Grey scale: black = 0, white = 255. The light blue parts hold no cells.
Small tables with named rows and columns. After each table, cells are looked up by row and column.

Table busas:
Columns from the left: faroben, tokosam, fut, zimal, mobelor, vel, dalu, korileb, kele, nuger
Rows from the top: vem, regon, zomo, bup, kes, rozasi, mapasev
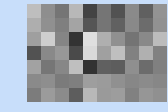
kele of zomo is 137
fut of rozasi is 123
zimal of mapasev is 93
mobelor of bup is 217
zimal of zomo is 51
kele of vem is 96
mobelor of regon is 85
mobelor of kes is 50
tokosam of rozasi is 142
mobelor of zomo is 223
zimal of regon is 164
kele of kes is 108
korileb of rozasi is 135
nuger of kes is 128
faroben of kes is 162
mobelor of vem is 67
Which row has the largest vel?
zomo

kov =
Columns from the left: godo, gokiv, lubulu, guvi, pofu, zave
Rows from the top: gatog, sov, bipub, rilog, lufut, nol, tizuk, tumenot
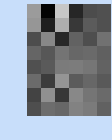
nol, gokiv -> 60
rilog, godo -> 101
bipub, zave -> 113
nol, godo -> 107
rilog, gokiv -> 87
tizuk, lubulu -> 55
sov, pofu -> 91
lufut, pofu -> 118
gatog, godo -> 155
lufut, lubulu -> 123
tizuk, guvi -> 136
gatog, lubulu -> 199
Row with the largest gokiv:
tizuk

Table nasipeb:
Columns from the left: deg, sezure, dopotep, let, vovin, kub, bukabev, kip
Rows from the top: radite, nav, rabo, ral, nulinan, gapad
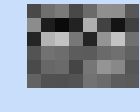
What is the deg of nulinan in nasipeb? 74
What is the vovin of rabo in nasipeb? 36
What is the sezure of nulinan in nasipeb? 103
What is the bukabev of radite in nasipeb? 142
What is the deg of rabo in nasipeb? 37
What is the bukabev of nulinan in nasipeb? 136
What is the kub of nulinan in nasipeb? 148
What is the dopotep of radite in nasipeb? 122
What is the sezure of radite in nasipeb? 111
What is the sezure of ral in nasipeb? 114
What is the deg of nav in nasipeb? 140
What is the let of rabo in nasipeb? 120
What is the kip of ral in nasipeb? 97
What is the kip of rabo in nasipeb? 112
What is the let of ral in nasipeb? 92
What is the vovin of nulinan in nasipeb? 118
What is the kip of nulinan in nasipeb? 86
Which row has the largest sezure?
rabo

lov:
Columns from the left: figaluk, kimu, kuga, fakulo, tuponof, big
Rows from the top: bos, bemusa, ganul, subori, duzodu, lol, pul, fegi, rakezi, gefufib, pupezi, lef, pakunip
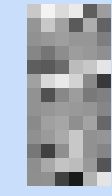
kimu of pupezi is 65
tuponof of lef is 153
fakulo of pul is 157
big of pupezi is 133
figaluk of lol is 161
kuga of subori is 141
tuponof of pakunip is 179
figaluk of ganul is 145
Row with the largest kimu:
bos

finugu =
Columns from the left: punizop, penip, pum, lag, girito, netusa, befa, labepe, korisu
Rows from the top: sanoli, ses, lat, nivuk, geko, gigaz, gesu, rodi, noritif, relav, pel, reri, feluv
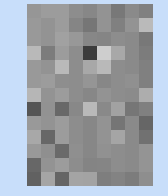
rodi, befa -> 162
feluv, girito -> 163
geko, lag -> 141
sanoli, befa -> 120
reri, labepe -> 138
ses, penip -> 147
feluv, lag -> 164
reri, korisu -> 148
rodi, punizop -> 85
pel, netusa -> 145
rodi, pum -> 104
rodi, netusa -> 137
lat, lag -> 152
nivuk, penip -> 124
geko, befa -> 141
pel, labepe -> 138
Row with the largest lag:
feluv

